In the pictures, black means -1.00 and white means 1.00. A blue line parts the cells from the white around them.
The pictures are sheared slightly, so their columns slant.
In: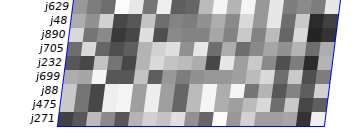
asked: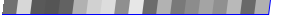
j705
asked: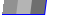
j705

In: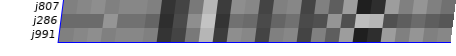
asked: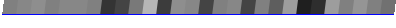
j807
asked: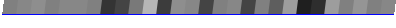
j991

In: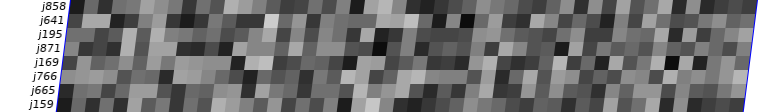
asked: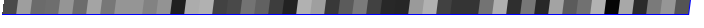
j169
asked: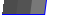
j641
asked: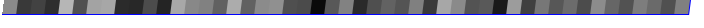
j871
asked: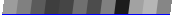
j858
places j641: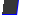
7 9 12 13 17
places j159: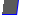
6 14 35 37

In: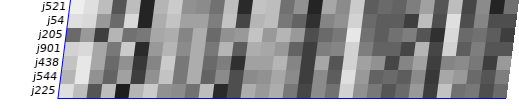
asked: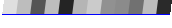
j521
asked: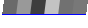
j225
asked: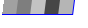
j54

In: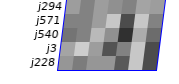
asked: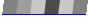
j571
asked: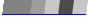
j571
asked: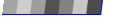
j3
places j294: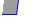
0 2 6
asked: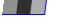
j540
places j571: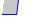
3 5
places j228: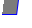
1

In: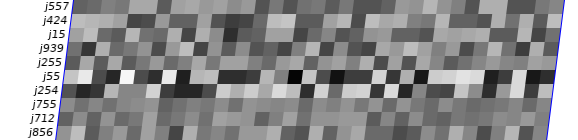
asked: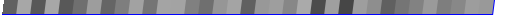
j255
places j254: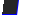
1 8 9 24

